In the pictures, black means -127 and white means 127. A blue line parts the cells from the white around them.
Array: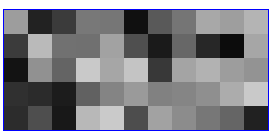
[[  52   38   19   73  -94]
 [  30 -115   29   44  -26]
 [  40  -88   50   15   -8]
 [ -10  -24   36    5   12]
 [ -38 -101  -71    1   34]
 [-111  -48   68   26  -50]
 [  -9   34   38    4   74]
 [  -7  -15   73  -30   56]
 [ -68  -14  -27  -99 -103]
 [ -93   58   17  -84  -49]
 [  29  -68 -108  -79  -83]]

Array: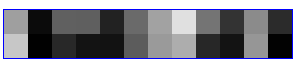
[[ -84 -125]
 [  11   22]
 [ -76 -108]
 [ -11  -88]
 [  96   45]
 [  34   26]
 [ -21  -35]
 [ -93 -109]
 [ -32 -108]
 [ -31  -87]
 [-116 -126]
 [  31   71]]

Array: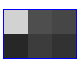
[[-57 -77]
 [-49 -67]
 [ 82 -88]]

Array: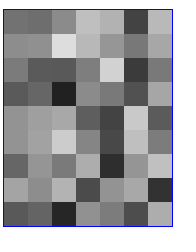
[[ 57  39  -6  38 -36  -3  64 -77  45]
 [-60  -7 -68 -46  73  63  21  40 -50]
 [ 50  22  82  -6 -60 -55 -81  19  -3]
 [ 63  56  -1  11 -33   5  45 -52  17]
 [ 11  93 -38 -94  40  76  -5  51 -89]
 [-17  16 -37 -25  31  34  21  13 -27]
 [-13  13  -4 -37  19  19 -25  36 -38]]

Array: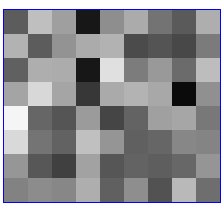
[[  46   -4   61   16   -7    4   21  -17]
 [ -37  -55  -20 -116   38    7  -24   57]
 [ -12  -43   25   40   32  -25  -33  -45]
 [  43  -52   -3   51  -28  -31  -28   14]
 [  14   50   96   42  -58   21  -41  -31]
 [-104   43 -104  -72   27   64   34   46]
 [  31   19   44   37  -42  -29  -63    7]
 [  63  -35   46   88  -25  -11  -40   12]
 [ -35   50  -31   36  117   89   22    2]]

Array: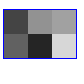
[[ 33  87]
 [ 18 -90]
 [-59 -30]]
